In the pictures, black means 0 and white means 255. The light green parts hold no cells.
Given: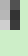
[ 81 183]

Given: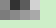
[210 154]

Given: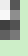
[ 87 248]

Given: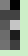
[ 2 66]

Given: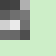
[176 111 208]

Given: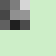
[214 144  96]
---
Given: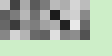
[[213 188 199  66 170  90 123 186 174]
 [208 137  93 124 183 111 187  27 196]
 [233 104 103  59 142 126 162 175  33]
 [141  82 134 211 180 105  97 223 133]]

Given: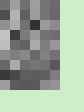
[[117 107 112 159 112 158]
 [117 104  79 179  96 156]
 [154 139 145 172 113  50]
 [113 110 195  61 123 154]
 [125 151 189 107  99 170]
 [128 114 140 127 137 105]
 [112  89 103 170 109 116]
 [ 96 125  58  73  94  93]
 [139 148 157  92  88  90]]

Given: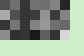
[[132  37  81 112  53 113 111]
 [ 59 131 169  79  53  60 147]
 [111 104  53 118  53 131 152]
 [ 50 216 140  48  53  25  95]]

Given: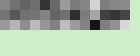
[[135 137 134 114  99 111  52 105 156 124 133 211 126]
 [ 53  69 116  87 115 116 131 100 113  46 124 166  64]
 [145 215 154 181 141 186 150 128 189 155 130  21 127]]

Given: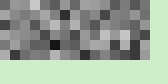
[[ 87 116 105 151 146 199 118  92 150 103 162 157 142  90 123]
 [148 111 164 137 123 139 166 129  48 153 118 136  70 129 124]
 [ 98 149  70 120 142  86 147 185 128 177 117  86 142 128 115]
 [104  72 164 147 140 129  73 136 117  73 152 114 191 152 197]
 [ 57 164 121 158 125  95  97  21 103  93 147 168 164  65 176]
 [ 58 154 172  58 110 125 120 179 139 122  48 101 131  97  78]]

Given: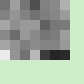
[[137 176 115 159 117  79 129]
 [134 155 130 149 130 113 126]
 [119 122 166 143 154 153  97]
 [125 157 136 108 153 137 118]
 [132 153 165 145 127 139 131]
 [ 37  42 235 147 114 184  60]]

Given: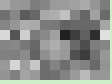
[[149 123 170 152 149 125 134 155 156 162 170]
 [161 106 112 135  91 103 169 174 193 131 102]
 [106 166 133 150 173 170 122 120  99 103 104]
 [ 46 224 216  85 206 123 137 161  32  61  96]
 [125 133 134 136 120 104 161 174 155 105  78]
 [113 151 129 126 139  99 143 162 152  80  60]
 [105 147 153 213 158 198 109 131 110 138 130]
 [150 151 148 128 164 153 109 112 130 155 186]]

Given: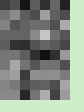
[[102  32  62  80  21  93  48]
 [ 96  76 115 140  93  78 159]
 [ 80 171 131  85  98 110 109]
 [111  85 101 100 100 137 198]
 [ 90  69  93  49  46  82 101]
 [ 47 153 117 117  93  47  17]
 [113  79 118 167 115  86 115]
 [142 123 147 158  59 142 141]
 [ 78 165 133 121  75  93  97]
 [ 65 155 136 136  39 115 173]]
